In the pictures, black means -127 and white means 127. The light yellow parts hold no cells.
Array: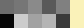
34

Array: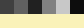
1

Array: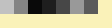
-56

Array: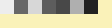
-55

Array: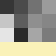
-85

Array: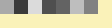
-28

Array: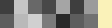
-86

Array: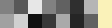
42
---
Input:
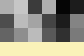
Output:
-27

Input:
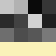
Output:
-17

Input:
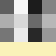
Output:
-9

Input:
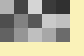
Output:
-29

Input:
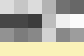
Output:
18

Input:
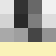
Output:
41

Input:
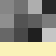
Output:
-24

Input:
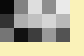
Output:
-10
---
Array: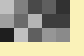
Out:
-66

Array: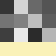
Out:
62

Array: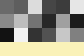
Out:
32

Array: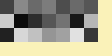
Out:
-103

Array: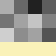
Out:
68

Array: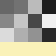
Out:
-56
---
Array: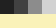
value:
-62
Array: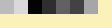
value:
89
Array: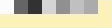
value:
-26
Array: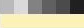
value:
90
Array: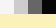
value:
76
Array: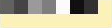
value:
-59
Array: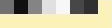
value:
-111
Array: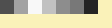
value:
34
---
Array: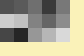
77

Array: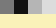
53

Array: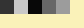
28

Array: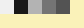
51

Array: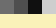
-18

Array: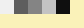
67

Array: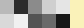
101
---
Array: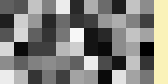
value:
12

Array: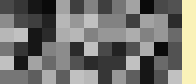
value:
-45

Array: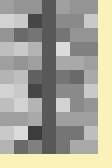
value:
20

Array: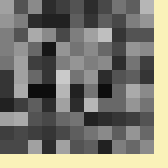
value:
54

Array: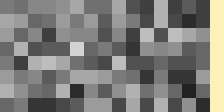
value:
-64

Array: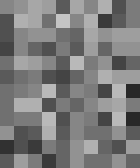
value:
-4
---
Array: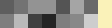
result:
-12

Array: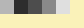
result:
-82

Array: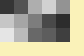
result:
-44

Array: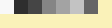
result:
-81

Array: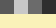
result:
72

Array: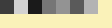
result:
82

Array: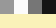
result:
123

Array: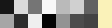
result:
90

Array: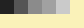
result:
-42
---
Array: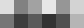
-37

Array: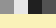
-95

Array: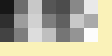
93

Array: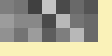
28

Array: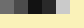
-109

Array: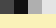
47

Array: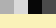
-120

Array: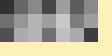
52

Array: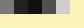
-111
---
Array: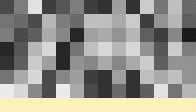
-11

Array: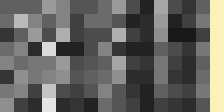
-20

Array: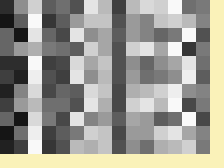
-106

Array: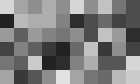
-93

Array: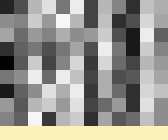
13

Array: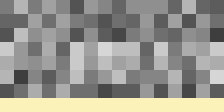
-26
